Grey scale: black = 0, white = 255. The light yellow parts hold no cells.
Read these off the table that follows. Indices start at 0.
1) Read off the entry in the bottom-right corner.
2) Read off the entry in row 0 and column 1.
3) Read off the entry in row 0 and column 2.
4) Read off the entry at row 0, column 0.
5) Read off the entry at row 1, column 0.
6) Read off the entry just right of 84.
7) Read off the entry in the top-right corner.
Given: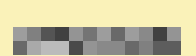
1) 93
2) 128
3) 84
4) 157
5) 105
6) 65
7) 148

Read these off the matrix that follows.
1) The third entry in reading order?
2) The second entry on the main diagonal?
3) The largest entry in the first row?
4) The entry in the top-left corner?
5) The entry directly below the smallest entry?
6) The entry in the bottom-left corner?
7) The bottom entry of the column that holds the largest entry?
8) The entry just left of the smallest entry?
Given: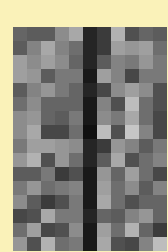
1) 92
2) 131
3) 178
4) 101
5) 37
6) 150
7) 71
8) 110

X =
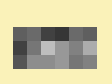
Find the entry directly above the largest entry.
65
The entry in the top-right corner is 95
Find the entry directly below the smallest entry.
152
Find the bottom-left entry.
85
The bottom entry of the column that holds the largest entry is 141

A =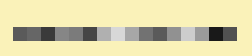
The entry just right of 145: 205
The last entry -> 81
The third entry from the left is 58
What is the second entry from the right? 25
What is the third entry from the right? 155

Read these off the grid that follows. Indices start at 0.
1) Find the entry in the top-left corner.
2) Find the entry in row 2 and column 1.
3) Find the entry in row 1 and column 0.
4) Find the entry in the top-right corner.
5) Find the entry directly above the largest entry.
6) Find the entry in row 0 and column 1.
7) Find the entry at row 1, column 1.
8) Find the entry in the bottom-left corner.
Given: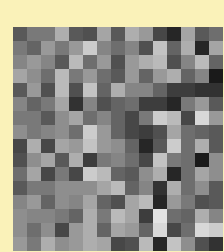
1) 89
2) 153
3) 121
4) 110
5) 38
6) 121
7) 100
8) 153

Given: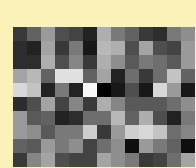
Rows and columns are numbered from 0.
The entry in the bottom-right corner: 164
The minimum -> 2
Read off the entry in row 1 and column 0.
45
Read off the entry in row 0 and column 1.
98
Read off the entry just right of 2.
24
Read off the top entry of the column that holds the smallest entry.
174
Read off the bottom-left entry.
57
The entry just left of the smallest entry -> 247
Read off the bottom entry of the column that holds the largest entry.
67
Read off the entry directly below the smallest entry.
174
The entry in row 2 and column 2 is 174
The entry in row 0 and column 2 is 154
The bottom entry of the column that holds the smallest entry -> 164
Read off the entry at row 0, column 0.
57
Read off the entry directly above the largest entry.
98
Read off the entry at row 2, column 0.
45
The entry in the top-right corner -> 142
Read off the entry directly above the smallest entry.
164
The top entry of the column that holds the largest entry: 34

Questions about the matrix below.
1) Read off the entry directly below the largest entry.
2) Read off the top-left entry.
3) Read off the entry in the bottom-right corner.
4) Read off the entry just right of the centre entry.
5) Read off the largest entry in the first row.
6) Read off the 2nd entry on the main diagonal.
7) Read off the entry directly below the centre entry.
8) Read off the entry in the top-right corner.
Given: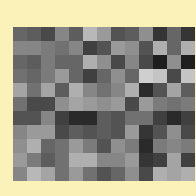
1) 42
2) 102
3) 175
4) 154
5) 184
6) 134
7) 93
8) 53

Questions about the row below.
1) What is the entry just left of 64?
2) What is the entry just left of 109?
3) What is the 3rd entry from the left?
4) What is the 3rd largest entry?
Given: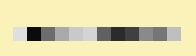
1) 43
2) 11
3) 109
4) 201

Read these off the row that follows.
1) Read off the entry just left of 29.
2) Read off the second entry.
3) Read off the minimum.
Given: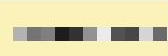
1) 127
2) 116
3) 29
